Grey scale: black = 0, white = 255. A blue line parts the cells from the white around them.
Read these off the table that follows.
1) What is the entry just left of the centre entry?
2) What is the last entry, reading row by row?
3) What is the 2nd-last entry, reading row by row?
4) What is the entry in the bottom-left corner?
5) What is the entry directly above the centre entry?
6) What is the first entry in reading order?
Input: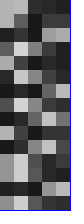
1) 211
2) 46
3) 52
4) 142
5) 24
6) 179

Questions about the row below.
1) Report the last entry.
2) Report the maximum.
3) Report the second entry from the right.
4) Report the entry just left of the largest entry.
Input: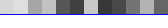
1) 102
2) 223
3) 180
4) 215

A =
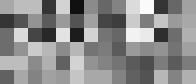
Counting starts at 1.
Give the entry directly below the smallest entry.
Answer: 83
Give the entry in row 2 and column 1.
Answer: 53
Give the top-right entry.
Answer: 161
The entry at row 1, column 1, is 168
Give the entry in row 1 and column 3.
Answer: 189
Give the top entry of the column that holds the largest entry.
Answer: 250
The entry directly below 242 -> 154
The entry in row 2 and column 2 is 83
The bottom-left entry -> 97
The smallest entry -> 16
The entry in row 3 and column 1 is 109
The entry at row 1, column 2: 189
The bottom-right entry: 176
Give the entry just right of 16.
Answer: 139
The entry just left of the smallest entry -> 211
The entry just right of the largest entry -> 53
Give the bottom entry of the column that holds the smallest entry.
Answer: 197

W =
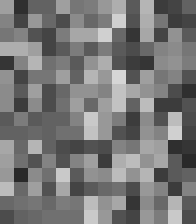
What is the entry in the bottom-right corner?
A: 76
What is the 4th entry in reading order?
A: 98
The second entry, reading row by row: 47
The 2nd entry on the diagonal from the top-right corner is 60
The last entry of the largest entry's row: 82
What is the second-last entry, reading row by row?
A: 201
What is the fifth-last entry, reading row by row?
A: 68
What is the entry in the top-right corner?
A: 98
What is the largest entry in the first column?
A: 188
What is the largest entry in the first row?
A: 181
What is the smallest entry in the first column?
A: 53
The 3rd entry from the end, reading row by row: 124
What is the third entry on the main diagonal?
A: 82
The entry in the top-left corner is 159
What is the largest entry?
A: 214
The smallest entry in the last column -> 41
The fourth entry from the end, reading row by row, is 152
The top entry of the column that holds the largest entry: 174
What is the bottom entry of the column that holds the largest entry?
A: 82
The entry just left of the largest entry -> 152
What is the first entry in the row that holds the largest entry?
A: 146
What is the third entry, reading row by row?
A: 98

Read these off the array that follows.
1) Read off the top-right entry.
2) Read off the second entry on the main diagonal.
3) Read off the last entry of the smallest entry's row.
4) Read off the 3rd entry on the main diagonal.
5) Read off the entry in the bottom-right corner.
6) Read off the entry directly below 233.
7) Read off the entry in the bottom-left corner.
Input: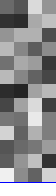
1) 148
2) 44
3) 185
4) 177
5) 211
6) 177
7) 240

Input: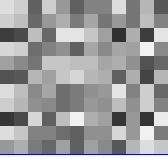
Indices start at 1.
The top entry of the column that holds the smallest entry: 221
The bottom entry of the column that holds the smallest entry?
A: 88
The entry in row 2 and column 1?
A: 206
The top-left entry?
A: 221
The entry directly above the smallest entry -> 152
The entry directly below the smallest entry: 166
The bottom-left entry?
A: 152
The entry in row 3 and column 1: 61
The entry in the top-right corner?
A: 88
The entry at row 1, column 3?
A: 96
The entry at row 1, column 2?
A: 206
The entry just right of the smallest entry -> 174
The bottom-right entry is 198
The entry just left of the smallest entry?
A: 160
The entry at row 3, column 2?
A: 74

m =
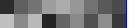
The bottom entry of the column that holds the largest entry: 192
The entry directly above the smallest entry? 158
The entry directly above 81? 115
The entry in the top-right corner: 75
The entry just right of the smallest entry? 101
